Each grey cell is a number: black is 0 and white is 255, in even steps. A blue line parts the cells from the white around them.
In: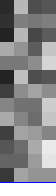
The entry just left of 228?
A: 155
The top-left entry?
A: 42
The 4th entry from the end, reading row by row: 56
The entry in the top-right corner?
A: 86
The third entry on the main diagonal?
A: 71
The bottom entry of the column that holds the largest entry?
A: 147
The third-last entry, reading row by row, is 163
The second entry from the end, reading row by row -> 147
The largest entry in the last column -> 234
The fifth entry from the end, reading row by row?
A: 228
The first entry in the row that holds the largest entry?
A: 86
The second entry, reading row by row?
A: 184
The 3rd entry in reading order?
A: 78
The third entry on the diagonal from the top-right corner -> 184

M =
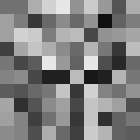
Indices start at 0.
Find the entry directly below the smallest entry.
146
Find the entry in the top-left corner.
113
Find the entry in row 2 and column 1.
210
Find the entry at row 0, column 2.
173
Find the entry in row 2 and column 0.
160
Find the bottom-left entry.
139
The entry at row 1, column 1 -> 125
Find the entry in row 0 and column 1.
113
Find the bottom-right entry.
92
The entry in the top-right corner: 173
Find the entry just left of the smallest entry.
146
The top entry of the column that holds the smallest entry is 153
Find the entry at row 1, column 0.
160
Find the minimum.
16
